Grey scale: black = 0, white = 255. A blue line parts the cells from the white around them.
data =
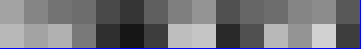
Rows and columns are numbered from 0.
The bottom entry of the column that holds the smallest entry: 22
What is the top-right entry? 88
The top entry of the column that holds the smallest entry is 53
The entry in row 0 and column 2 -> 115
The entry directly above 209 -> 140
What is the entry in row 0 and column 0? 163
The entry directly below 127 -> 190
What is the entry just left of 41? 197
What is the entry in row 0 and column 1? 133

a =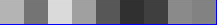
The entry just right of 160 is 87
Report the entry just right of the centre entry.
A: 48
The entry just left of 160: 218

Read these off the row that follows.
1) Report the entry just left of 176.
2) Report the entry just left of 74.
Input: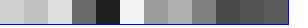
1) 155
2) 126

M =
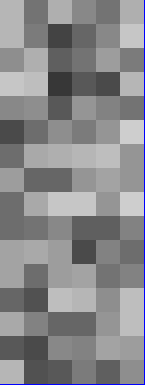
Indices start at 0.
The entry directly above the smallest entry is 95
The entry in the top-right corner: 175
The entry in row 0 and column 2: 175
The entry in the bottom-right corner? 142
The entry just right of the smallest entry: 88
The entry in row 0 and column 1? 115
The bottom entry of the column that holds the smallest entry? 88
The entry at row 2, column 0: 142
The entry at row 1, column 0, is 182
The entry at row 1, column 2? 67
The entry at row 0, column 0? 182
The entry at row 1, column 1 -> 123
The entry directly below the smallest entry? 88
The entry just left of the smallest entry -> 190

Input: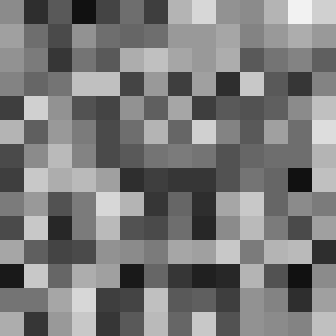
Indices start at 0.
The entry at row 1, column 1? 110
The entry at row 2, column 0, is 146
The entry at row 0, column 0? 139
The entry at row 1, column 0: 160
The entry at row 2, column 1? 123
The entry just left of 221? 110
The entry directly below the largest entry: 173
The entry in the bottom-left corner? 173
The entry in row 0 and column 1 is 46
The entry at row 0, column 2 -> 89
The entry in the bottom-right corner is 192
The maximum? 242
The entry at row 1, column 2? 74

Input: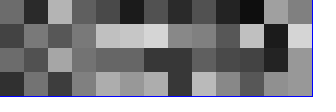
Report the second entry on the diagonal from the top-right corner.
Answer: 27
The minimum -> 14
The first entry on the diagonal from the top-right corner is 128
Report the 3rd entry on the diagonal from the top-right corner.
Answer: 67
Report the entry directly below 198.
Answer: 102
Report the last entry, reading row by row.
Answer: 152
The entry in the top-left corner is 108
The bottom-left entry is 48
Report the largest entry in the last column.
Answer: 213
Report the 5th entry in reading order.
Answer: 73
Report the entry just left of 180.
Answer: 42
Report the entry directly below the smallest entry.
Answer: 192

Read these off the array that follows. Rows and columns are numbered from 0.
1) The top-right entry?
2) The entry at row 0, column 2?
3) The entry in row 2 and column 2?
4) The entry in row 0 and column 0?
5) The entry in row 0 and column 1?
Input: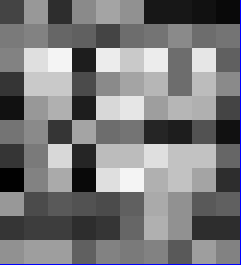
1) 9
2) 45
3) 244
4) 68
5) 152

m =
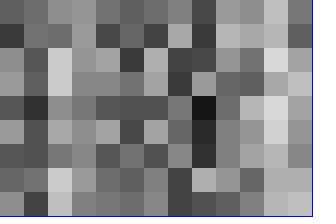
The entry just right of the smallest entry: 108
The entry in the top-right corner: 120
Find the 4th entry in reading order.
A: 149
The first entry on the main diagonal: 94
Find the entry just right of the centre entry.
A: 120
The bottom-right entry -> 191
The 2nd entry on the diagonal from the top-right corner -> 183
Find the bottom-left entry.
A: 142
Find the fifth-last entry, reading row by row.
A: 80
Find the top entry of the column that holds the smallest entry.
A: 72
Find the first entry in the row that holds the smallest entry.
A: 86
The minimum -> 21
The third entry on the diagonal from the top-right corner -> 114
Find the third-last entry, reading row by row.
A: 128
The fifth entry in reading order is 114
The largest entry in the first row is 191
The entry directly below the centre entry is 163
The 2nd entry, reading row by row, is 108
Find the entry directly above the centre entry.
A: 163
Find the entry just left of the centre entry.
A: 80
